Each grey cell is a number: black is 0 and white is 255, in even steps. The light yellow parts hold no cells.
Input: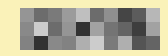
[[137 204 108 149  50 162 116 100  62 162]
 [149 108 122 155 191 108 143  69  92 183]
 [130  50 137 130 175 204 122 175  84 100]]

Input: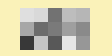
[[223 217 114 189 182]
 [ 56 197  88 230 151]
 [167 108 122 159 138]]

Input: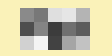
[[209 244  66 165 194]
 [ 78 132  60 112  92]
 [138 120 223 230 180]]

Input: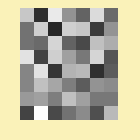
[[ 67 255  73 114 139  79 185]
 [133 226  53 179 185  47  92]
 [114 207  39 207 199  59 147]
 [133 192 166 126  92 147 139]
 [153 160 126 192 160 120 120]
 [114 106 213  99  73 192 173]
 [226  67 207 160 120 213  85]
 [199  47 234 147  99 219 106]]

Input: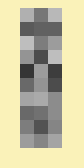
[[164 170 140]
 [ 53 156  61]
 [105 148  76]
 [156 133 164]
 [190 125 156]
 [176 119 184]
 [105 113 140]
 [ 90  97  97]
 [125  82 133]
 [148  76 190]]

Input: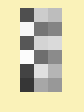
[[ 67 224 181]
 [ 87 212 218]
 [ 79 204 189]
 [ 54 167 152]
 [246 117 132]
 [252 110 139]]
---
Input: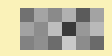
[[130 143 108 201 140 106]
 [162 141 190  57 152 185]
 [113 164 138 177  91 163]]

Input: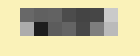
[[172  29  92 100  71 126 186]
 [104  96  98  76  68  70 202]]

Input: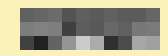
[[ 65  33  99 149 203 171  47  75 166 160]
 [125 130 126  64  93  88 104  96 120 122]
 [ 96 101 107  83  95  90  97  91  92 101]]

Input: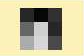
[[171 214  73]
 [101 207  39]
 [ 39   7  49]]

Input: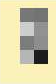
[[182  29]
 [124 142]
 [205 145]
 [120 115]]

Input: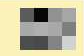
[[ 77  73 131 209]
 [169 175 168 126]
 [ 91   8 145 166]]

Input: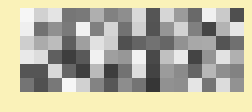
[[116  81 120 246 209 131  87 141 116  54 145 142 229 117 220 146]
 [ 85  85 217 102  62 186  61 114 221  67 155 139 101 183 142 130]
 [233 221  95  62  89 241 159 151 242  73 192 233  68 148 226 176]
 [206 171 188  94 159 225 206  80 100 114 102 146 168 170  84 112]
 [239 114 144 122 241 128 213 114 208  83 149 211 128  69 179 230]
 [246 209 228 118 121 175 129 142 217  85 214 155 105 240 202  79]]

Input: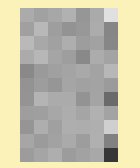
[[156 165 174 156 162 168  54]
 [166 155 162 170 157 176 129]
 [149 174 160 174 173 175 207]
 [158 159 167 173 165 177 163]
 [148 180 171 171 147 164 106]
 [147 157 150 165 161 163 155]
 [137 154 160 164 169 163 183]
 [171 183 165 158 137 172 163]
 [185 168 161 174 157 162 135]
 [160 184 158 147 152 172 134]
 [171 161 167 177 150 170 224]]
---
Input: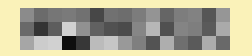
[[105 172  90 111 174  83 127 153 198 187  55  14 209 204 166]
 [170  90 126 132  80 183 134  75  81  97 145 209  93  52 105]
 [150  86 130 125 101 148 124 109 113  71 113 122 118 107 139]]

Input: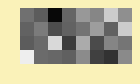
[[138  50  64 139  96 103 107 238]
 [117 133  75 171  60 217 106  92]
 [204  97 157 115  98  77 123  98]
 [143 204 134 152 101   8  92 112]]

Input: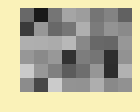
[[145 137 174 146 147 203  71 140]
 [178  44 150 110  92 128 152 202]
 [146  46 117 125  50 152 138 151]
 [151 102 104 136 184 171 174 175]
 [138 147 123 175 118 104 151  58]
 [ 97 131 117 157 165 117  25 104]]

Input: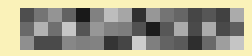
[[197 158 105  46  90  99 127 204  69  52 130 127 135  74  74 143]
 [ 95  73 171  74 171  87  28  81 125 130 151  84 198 111 178 105]
 [171  65  86  70 102 116 151  49 166 189 129  25  98 148 116  78]]

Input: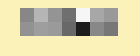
[[119 136  29 104 154 158 146]
 [153 167 246 111 148 181 135]]

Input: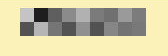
[[121 115 134  82 144  83 117 181  82]
 [124 154 112 123 177 139  95  30 196]]

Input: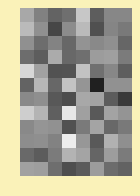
[[ 98 108 156  91  78 110 158 161]
 [123 157 101 164 179 123  92 105]
 [143 177  89 151 237 130 143 141]
 [121 104 164 122  81 145 149 137]
 [148 163  89 160 231  95 180 206]
 [ 58  92 163 168  77  88 143 137]
 [145 145  32 149 195 103 183  99]
 [ 94 135 112 194  83  82 161 215]
 [123 159 156 111 104 171  93 109]
 [102 144 137 147 103 131 109 144]
 [121 133  80 186 140  70 144 186]
 [135 135  93 199 111  99 129 168]]

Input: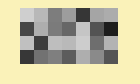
[[ 84 138 174  92 127 114  55]
 [179 110 205 185 190  61 192]
 [ 29  83 197 103 123 174  70]
 [172 165  54 157 125 184 207]]
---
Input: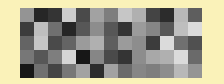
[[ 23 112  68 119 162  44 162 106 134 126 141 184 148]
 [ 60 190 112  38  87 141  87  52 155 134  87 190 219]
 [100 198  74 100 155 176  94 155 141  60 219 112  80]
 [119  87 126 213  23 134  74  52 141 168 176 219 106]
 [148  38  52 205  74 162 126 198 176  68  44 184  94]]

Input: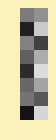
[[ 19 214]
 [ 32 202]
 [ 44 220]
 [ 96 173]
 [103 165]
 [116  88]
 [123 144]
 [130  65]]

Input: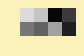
[[118  98 161  31]
 [219 197   6  58]]

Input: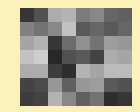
[[ 54  81 172 179 123 136 102  96]
 [ 61  67 179 136  96 115  46  54]
 [ 67  74 151  96 151 157  89  81]
 [129 115 136 194  89 102  89 102]
 [165 179  54 108 144 115 157 151]
 [172 172  61  46 179 165 187 187]
 [194 206  40  81  89  67 172 165]]

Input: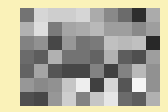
[[ 79  71 151 206 130 198 230 107  93 177]
 [ 99 165  85  71  71 130  64 130 185 145]
 [107  93 177 115 115  99 177  93  79 158]
 [115 214 206 206 214 171 137 107  46 171]
 [130 145  71 151 115 122 192 185 192  40]
 [151 137 145 198 238  64 214  85 245 145]
 [177 222 122 165 171 185 158 158 137 158]]

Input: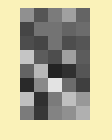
[[ 41 137 227 108  63]
 [ 69 115 115 100 108]
 [ 77  69 115  77  85]
 [100 184  35  48  85]
 [123  55 131 144 176]
 [144  85 123 160 100]
 [191  48 123 191 152]
 [197  92  77 160  92]]

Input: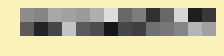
[[ 91  36  71 195  91  78  24  71  63 112 119 133 181 161]
 [141 133 168 161 154 174 221 104 125  49 104 214  30  56]]
